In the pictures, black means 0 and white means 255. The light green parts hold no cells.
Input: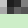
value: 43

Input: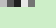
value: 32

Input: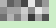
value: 127

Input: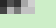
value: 55

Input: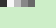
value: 189

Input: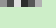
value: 223

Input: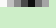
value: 138
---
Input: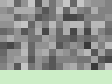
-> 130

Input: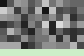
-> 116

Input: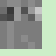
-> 200

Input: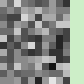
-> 123

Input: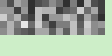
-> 63

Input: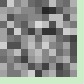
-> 147

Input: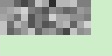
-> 142

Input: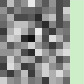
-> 207

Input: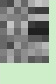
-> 59
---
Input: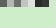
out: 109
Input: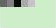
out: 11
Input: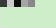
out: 15
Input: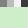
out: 242
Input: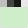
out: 23
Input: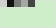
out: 121
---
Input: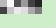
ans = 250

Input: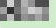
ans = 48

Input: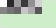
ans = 42

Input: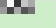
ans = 249

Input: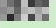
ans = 152

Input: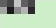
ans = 70

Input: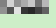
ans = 211

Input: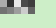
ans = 50

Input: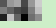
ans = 99

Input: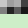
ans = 158
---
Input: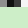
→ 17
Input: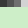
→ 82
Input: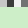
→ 60
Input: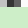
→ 53
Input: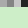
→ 132
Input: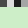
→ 221
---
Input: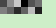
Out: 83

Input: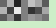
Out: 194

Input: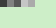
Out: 170

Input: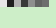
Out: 142

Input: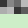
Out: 173

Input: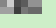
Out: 146

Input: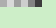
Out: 131

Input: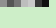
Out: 202
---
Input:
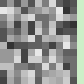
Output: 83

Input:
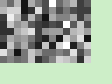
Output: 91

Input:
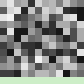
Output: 117

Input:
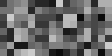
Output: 175

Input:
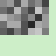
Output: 68

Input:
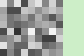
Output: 117

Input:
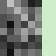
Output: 48

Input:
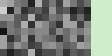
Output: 108

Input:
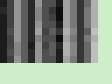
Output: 175
